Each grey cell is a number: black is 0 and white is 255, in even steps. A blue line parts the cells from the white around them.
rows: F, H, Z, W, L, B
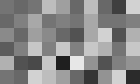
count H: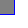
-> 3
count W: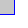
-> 4
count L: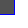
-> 2
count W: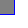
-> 3

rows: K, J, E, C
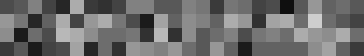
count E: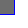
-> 6
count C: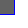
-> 6

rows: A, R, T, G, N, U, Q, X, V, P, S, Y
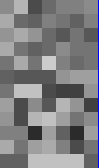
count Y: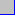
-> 4
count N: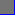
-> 3
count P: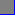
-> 2
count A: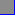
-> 2

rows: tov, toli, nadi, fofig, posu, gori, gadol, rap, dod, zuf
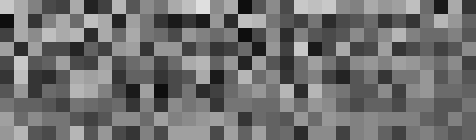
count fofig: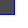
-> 5
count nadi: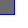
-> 5
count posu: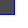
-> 4
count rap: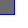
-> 5

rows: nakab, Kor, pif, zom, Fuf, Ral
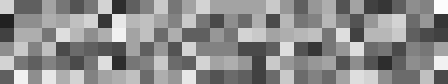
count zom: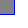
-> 5
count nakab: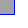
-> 7
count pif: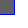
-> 3
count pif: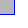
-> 4
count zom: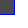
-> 5
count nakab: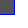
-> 2
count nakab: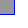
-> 2

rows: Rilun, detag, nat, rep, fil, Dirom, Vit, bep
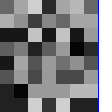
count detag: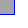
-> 2
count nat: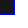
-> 4
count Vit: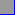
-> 3
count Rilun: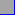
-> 2
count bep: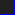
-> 4
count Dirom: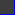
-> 0
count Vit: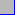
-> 2

